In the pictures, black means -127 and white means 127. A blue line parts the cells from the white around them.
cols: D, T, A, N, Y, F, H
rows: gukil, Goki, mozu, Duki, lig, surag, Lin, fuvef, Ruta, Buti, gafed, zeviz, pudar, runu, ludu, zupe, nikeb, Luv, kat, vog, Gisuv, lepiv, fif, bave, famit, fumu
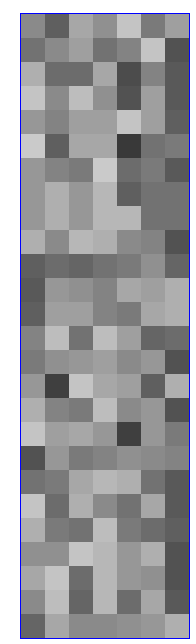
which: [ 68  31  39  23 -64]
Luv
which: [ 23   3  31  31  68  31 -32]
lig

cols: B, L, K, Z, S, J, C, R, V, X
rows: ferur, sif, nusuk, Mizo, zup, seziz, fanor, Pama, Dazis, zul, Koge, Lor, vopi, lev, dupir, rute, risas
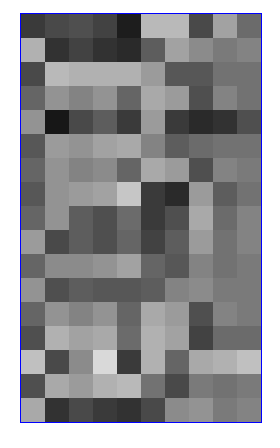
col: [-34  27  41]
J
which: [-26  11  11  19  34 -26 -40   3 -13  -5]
Koge
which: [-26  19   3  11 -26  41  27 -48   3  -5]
fanor
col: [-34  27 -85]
C
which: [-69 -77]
risas
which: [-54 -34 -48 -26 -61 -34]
zul

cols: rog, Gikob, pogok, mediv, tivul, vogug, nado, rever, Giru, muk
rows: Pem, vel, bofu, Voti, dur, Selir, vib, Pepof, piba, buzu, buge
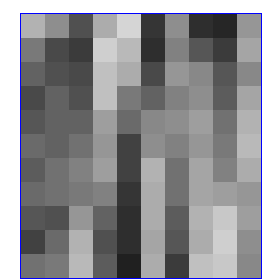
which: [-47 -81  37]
buzu
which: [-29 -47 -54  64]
bofu
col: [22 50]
pogok
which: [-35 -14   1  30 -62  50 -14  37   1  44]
vib
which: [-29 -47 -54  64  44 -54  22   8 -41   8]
bofu
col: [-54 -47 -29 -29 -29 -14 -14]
Gikob

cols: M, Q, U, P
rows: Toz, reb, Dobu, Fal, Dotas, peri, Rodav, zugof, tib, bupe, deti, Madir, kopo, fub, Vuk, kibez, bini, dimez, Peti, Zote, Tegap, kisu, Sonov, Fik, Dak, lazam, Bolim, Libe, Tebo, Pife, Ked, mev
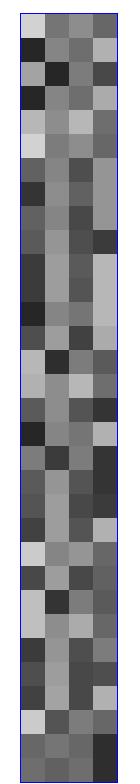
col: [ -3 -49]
P
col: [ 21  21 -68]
P
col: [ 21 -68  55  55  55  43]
P
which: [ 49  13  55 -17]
kibez
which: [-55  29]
Fik

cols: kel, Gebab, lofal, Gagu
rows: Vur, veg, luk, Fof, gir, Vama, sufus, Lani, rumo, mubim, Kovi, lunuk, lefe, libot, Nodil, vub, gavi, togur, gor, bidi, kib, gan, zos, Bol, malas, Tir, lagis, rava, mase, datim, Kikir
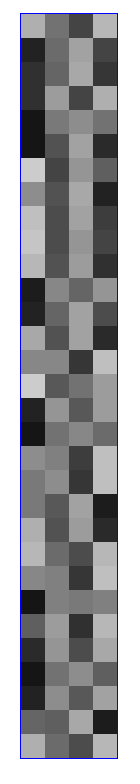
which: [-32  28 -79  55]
Tir
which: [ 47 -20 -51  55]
Kikir

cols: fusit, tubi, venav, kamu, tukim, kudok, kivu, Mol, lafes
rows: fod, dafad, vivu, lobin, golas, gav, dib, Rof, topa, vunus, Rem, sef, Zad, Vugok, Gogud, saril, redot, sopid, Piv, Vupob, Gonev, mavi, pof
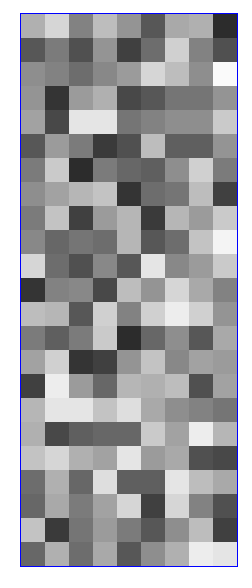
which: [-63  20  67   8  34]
Gogud
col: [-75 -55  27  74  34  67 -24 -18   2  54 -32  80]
tubi
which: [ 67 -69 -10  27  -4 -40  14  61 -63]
mavi
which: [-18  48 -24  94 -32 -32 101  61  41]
Vupob
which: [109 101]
pof
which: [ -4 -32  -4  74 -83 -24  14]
Vugok

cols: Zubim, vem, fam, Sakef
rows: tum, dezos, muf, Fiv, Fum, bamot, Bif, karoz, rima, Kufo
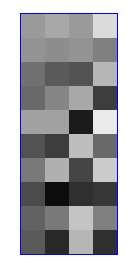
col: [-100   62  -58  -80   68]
fam
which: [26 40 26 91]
tum
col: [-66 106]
Sakef
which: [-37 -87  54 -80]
Kufo

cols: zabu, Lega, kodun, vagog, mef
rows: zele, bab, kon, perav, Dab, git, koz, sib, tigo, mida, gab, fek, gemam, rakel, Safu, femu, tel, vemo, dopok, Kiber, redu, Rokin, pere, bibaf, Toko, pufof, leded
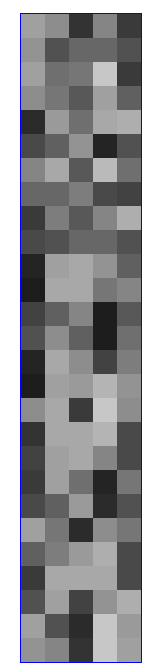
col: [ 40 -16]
kodun
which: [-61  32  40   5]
dopok
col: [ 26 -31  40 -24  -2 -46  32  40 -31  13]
Lega
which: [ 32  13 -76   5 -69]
zele

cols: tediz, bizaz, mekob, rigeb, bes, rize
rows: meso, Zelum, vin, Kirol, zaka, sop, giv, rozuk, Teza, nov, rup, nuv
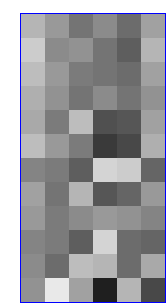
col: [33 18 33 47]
rize
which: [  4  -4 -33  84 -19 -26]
nov
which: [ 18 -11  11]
Kirol

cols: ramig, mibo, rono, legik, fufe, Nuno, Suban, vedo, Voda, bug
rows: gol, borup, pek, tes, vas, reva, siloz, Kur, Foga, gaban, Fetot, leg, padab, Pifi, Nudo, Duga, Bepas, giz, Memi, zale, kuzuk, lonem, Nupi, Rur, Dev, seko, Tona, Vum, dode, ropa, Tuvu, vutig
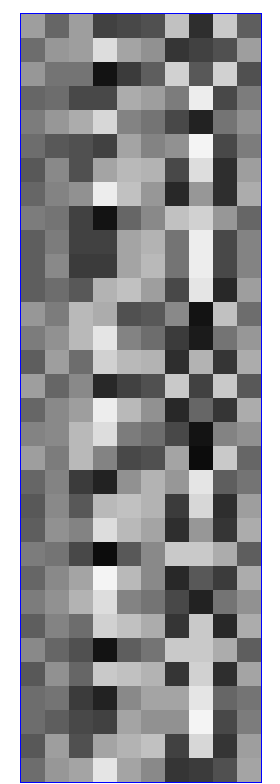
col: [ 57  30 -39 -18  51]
Nuno
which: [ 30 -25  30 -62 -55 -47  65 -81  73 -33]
gol
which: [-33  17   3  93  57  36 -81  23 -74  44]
lonem
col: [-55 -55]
Voda
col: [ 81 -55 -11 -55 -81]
Voda

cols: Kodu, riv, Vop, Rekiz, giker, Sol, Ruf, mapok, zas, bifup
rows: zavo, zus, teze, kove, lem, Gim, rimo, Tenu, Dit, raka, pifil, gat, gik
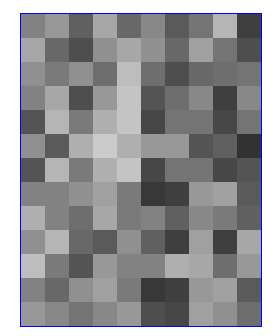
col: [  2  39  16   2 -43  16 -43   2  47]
Kodu
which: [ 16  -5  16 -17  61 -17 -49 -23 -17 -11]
teze

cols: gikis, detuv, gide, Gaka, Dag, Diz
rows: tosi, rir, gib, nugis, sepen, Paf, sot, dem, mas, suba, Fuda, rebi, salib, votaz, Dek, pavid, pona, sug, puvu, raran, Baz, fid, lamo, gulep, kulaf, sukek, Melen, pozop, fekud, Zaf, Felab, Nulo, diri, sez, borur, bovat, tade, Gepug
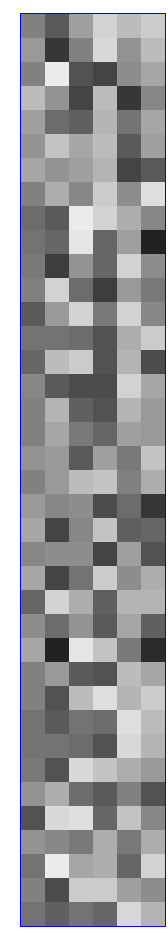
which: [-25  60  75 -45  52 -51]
Dek
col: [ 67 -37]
Gaka
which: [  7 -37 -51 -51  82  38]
pavid

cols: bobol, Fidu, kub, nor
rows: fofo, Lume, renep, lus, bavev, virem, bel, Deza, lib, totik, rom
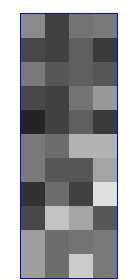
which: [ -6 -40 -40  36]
bel
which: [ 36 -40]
lib
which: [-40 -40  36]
bel
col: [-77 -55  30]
bobol
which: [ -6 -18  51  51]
virem
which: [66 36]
lib
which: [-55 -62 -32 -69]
Lume

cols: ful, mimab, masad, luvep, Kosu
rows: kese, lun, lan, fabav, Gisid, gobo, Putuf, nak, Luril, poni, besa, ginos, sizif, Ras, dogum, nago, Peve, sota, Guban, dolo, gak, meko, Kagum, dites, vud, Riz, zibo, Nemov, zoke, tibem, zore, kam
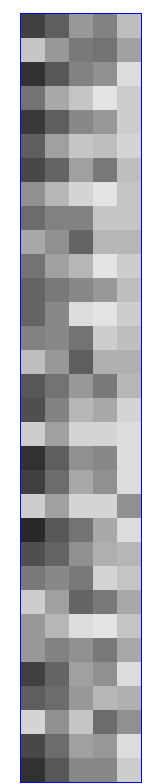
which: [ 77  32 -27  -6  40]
vud
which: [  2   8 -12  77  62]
Ras
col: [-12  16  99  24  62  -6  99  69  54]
luvep
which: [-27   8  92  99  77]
sizif

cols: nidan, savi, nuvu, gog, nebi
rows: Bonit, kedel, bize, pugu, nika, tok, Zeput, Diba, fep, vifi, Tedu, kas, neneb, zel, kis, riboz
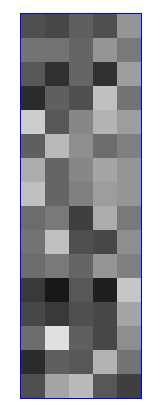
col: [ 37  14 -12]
nebi
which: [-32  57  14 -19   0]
tok
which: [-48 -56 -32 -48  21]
Bonit
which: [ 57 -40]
riboz

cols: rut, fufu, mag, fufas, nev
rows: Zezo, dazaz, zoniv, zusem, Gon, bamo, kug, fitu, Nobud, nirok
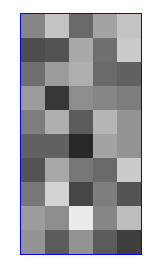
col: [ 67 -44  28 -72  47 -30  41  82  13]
fufu
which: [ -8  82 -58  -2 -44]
fitu

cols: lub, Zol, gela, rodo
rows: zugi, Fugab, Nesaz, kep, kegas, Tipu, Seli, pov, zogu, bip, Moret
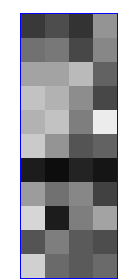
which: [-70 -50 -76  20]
zugi
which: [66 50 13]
kep
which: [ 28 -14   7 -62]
pov
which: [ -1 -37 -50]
bip

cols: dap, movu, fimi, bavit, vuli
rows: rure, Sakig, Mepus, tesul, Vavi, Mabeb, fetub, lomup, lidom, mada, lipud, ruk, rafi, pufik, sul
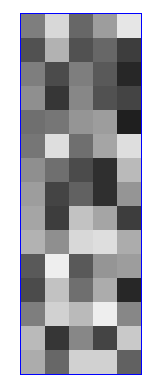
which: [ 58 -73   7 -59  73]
pufik
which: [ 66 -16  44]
ruk

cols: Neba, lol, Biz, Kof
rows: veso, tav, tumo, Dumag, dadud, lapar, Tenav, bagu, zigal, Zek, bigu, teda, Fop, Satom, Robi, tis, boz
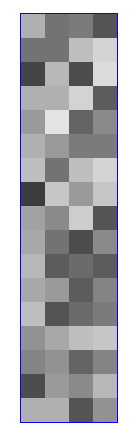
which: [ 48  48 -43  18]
boz
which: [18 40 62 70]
Satom
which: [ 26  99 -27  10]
dadud
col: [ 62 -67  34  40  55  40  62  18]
Neba

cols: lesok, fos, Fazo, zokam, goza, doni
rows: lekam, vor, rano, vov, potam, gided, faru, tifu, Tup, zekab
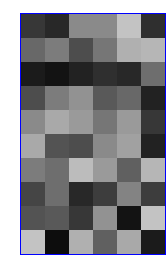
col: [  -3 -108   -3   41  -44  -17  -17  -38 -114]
fos
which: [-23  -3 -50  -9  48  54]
vor

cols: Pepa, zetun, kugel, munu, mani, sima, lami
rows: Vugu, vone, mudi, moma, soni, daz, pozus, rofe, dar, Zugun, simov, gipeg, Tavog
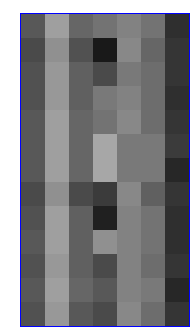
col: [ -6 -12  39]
munu
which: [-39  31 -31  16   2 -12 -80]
Zugun
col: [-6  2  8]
mani
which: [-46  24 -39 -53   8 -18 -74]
Tavog

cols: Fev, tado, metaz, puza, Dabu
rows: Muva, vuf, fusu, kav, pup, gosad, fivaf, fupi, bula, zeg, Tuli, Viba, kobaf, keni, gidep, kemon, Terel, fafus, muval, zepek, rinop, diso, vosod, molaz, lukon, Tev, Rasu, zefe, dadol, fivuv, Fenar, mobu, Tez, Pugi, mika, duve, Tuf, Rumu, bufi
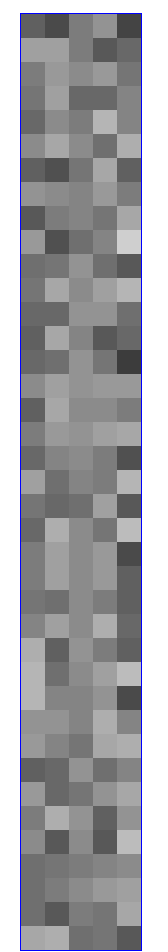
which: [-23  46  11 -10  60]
diso
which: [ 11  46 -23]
Tev
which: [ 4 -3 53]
zepek
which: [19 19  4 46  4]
fivuv
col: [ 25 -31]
Fev

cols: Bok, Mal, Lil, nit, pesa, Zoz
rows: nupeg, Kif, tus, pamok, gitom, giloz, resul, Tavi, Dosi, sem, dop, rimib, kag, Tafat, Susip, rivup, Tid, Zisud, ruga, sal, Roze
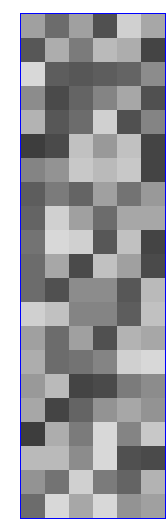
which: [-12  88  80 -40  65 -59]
sem
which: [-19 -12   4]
Susip

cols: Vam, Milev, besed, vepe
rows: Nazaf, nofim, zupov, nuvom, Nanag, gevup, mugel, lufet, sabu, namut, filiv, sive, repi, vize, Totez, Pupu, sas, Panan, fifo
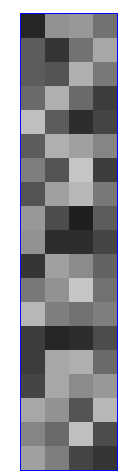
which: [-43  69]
mugel
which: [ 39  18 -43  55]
sas
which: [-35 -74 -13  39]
nofim
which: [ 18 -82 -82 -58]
namut

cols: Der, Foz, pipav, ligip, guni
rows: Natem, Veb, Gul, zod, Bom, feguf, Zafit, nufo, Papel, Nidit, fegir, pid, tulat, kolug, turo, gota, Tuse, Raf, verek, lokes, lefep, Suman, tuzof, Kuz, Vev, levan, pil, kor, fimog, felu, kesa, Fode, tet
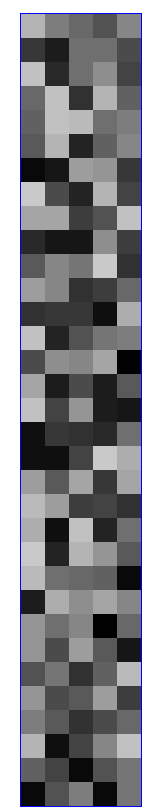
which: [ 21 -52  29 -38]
pil
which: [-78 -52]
felu
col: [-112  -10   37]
ligip
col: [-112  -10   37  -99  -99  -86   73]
ligip

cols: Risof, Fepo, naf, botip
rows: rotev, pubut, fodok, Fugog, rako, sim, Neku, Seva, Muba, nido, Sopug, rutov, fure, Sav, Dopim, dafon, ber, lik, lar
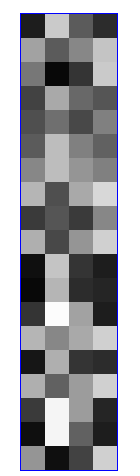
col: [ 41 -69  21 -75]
naf
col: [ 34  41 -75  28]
naf
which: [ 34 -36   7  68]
pubut
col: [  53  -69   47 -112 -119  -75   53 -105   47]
Risof

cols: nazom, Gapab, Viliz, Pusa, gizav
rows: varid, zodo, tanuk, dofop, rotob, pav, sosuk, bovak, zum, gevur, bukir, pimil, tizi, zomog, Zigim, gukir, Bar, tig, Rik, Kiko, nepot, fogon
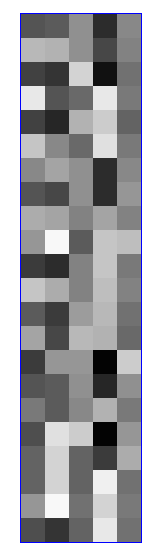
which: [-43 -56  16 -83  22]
bovak
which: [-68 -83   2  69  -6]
bukir
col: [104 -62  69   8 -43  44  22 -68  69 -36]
nazom
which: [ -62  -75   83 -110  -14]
tanuk
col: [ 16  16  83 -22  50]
Viliz
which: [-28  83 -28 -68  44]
Rik

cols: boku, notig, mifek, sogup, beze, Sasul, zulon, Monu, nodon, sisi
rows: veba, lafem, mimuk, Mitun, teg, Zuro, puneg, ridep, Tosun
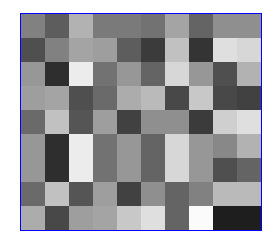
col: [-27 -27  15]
Sasul
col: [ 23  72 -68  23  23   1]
Monu
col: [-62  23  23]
beze
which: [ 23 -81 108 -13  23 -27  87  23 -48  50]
mimuk
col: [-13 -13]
sogup

